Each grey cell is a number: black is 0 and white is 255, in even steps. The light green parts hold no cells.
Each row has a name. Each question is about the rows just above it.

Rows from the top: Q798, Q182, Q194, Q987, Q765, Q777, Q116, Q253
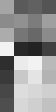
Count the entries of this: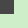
1
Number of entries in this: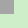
1

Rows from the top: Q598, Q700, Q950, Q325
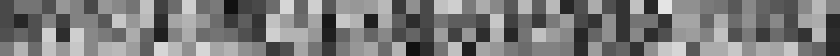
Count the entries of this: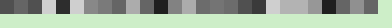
27
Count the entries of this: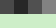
4
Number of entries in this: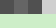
4
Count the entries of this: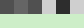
6
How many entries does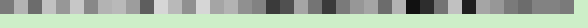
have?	41
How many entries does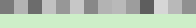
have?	14
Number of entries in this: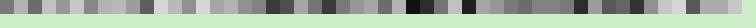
53

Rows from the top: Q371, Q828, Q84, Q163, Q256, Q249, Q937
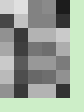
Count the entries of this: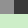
2
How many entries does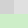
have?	2

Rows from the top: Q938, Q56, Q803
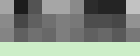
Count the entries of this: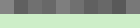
10
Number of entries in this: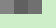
3
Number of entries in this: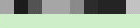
10
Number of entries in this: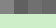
4

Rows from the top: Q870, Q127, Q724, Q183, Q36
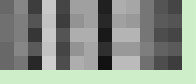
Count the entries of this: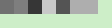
7
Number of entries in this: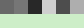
6

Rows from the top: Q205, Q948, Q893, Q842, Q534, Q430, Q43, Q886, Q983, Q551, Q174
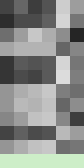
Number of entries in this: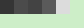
5
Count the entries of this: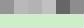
6

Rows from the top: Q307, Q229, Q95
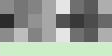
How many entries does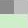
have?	2
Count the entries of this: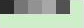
5
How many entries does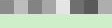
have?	8

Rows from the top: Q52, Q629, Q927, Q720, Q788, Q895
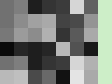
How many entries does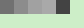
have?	5
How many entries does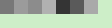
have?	7
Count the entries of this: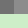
2
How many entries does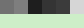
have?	6
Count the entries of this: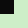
1
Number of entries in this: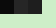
3
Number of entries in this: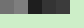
5

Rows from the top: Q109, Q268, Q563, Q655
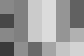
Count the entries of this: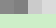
4
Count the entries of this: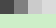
4

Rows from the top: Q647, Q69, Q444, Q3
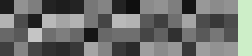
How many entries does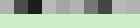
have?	10
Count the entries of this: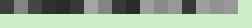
17
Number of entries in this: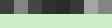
8
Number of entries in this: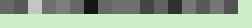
17
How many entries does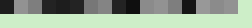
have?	17
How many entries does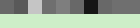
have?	10

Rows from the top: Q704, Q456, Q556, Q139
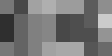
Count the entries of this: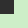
1
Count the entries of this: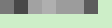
7
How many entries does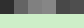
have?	6
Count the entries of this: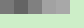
5

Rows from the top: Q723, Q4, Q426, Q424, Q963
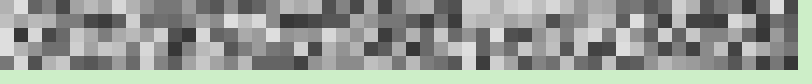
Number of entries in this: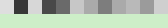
12
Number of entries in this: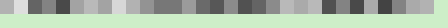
31
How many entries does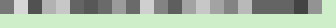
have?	23

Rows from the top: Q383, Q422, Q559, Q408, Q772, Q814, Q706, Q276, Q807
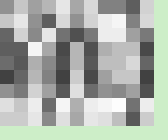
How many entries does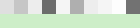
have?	10
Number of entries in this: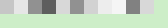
11
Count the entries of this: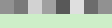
8
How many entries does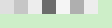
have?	7

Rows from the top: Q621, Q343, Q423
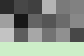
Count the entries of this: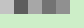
5
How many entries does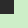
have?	1

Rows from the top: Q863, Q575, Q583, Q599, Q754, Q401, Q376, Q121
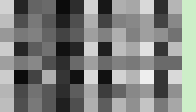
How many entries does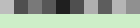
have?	10
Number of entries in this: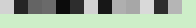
13
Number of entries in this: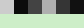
6
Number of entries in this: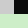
2
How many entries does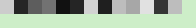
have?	13
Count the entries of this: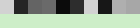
10
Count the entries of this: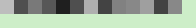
13

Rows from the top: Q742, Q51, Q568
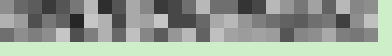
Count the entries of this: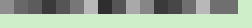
17
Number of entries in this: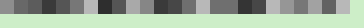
25
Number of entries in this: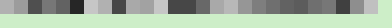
27
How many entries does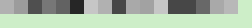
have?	17
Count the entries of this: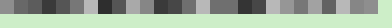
27
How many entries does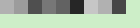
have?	9
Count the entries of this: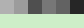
6

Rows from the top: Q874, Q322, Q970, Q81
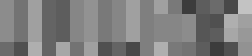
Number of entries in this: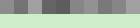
10
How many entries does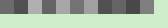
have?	11
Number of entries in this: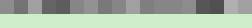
18

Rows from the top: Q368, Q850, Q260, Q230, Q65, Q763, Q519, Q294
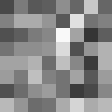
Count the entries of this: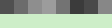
8
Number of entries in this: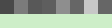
8
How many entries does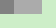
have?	3
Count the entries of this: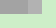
3

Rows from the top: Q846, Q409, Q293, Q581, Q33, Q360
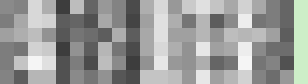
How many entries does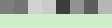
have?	8
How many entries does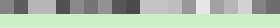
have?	20
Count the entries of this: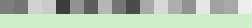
18
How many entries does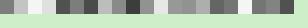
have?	21
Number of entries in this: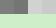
4
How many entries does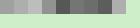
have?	9
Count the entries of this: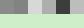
6

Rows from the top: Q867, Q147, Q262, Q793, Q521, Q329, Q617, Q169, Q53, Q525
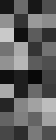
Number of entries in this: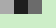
3
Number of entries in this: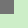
1
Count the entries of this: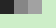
3

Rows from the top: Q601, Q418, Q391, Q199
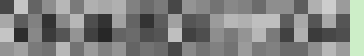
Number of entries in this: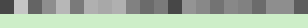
22
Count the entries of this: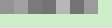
7
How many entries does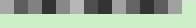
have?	13
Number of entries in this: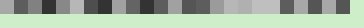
25
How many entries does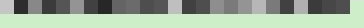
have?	25
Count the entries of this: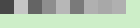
9

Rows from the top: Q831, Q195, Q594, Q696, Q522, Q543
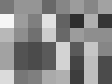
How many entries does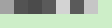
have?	7
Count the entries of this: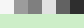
6
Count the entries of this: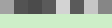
8
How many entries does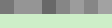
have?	8
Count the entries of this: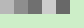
5
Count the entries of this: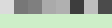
8
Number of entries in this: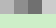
4

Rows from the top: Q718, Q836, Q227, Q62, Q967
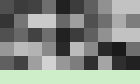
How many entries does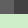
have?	2
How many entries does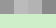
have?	4
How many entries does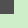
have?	1
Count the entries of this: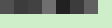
7
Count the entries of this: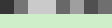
8

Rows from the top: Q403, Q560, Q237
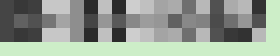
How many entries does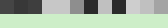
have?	12
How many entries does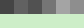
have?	6
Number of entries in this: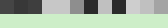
12
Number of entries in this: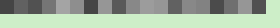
19

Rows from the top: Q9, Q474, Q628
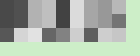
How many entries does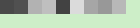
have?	9
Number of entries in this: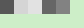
5
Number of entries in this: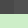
2
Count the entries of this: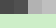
4
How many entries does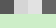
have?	4

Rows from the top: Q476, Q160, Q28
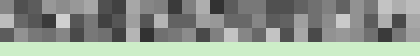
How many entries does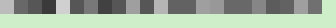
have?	23
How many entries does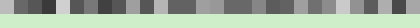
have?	30
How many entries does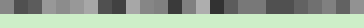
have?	26
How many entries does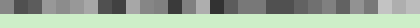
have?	30

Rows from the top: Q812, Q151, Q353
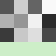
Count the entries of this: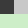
2
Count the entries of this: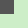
1
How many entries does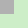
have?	1
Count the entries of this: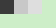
3
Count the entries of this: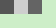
3
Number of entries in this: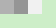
3
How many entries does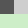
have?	2

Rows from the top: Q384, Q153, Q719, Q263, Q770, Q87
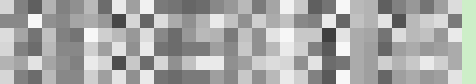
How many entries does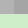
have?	2
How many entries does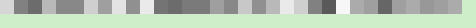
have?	33
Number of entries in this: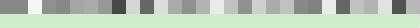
30
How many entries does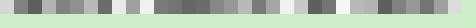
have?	33
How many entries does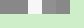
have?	5

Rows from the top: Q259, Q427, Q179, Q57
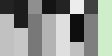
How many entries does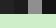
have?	4
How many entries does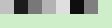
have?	7
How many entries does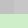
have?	2
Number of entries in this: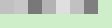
7
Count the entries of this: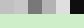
6

